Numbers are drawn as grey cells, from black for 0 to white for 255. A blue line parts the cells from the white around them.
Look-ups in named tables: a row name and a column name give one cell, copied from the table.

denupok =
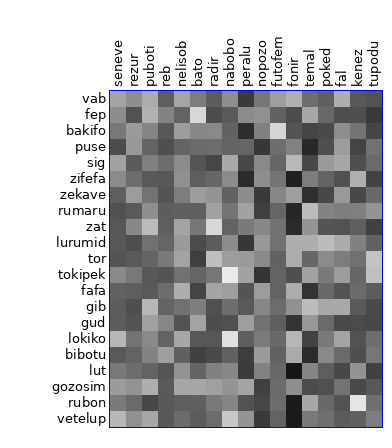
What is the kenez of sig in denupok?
79
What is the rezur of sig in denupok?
91
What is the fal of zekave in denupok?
153
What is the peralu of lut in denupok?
59
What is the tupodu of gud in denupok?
72
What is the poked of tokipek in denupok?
122
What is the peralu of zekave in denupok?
141
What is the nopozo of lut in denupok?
130
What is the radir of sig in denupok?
70
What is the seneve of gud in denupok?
92
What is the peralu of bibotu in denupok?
61
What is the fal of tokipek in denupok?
156
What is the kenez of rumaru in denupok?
127
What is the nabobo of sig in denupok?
169
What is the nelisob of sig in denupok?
140

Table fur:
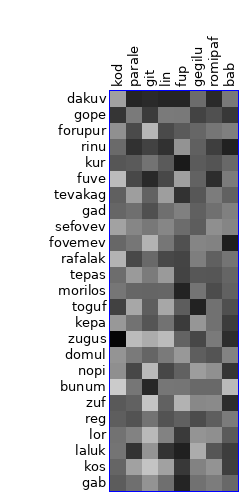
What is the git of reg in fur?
115
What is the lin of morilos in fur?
102
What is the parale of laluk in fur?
51
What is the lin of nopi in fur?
71
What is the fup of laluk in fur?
32
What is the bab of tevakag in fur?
97
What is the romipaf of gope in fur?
80
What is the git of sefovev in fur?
120
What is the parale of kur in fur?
90
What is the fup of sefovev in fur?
108
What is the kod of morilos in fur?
118
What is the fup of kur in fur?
26
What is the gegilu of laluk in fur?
172
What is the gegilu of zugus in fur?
71
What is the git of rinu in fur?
66
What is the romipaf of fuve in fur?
45
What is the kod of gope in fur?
53
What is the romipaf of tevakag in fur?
124
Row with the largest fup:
zuf

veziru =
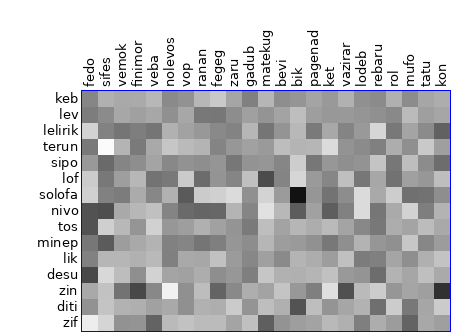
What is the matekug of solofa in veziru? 211
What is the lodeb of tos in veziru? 136
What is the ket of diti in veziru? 148
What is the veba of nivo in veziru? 192
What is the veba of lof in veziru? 115
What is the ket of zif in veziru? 185

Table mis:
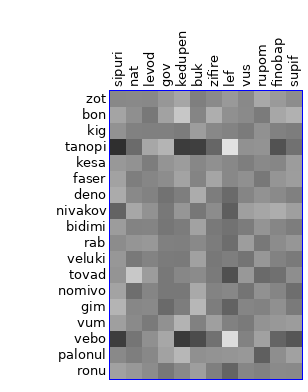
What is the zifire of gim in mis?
125
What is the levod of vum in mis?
122
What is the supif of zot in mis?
141
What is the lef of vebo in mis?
221
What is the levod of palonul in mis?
136
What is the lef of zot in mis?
153
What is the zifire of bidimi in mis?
121
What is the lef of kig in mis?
131
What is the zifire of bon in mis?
174
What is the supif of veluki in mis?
122
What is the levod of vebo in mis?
144
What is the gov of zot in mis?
151
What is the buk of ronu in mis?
158
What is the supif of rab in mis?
150
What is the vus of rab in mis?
157
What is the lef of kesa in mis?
136
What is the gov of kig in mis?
128
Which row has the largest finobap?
nivakov

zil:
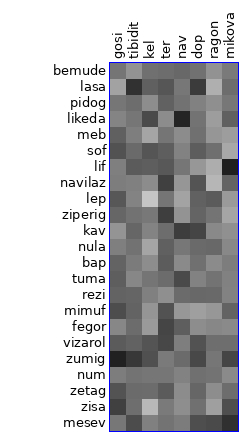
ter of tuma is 108
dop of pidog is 129
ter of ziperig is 62
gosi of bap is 99
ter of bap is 92
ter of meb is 117
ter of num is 118
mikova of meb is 157

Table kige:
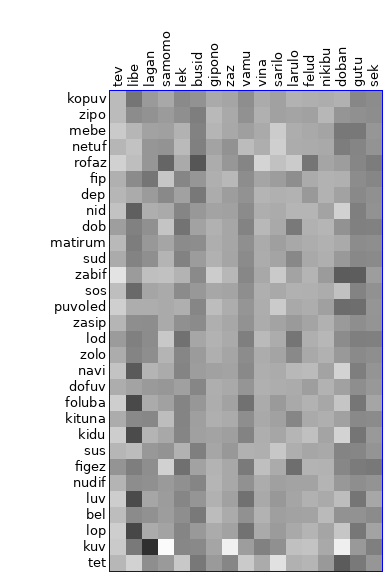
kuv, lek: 135
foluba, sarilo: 154
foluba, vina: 171
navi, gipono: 161
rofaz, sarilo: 193
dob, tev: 158
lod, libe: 128
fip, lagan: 117
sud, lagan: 143
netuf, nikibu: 169
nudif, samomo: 154
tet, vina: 171
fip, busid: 150

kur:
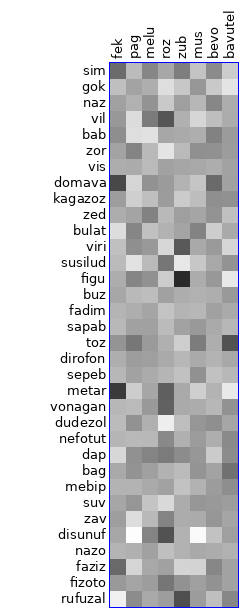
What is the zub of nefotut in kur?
176
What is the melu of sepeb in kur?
171
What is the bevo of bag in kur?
163
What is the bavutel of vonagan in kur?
146
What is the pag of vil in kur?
220
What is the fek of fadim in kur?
180
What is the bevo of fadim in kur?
161
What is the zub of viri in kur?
89
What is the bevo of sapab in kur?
170
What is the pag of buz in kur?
185
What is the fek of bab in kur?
142
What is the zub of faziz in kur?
212
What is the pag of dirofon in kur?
157
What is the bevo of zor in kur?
145
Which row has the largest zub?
susilud

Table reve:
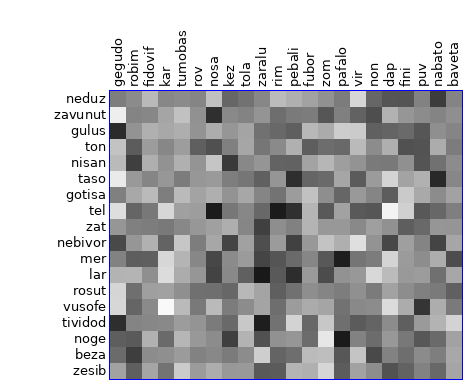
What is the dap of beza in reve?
130
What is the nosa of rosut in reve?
111
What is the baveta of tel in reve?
127
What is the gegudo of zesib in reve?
162
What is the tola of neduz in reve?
114
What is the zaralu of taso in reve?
96
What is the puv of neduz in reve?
130
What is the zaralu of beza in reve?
206
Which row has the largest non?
lar

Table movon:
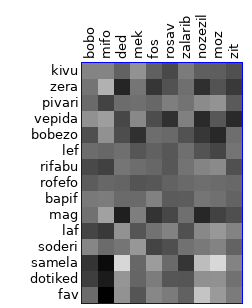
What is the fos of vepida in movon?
77
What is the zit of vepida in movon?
42
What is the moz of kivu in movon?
94
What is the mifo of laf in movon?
57
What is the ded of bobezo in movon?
77
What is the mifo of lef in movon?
103
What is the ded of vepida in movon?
71
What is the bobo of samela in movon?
52
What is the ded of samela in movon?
215
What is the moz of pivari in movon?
147
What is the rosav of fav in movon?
123
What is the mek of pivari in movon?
111
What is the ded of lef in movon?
111
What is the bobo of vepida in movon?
145
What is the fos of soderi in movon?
68
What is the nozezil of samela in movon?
189
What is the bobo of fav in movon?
107
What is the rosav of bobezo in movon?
105
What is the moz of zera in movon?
83

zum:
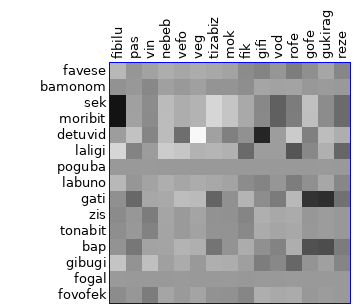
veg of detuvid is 248
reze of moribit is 107
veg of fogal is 153
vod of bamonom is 162
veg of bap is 175
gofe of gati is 51
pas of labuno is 150
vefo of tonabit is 154
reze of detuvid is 174

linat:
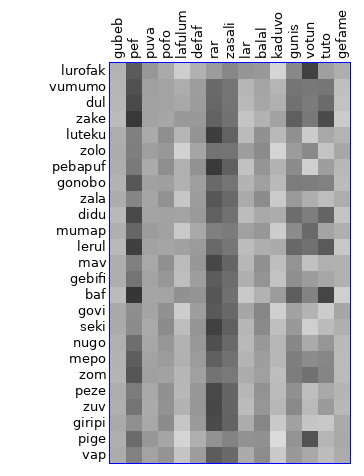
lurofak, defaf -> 177
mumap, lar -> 160
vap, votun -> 168
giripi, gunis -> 161
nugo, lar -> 185
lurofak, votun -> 64
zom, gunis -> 125
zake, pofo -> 166
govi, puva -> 164
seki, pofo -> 140
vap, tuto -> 188
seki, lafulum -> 189
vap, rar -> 92
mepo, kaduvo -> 183
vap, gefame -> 172
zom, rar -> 115
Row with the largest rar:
lurofak

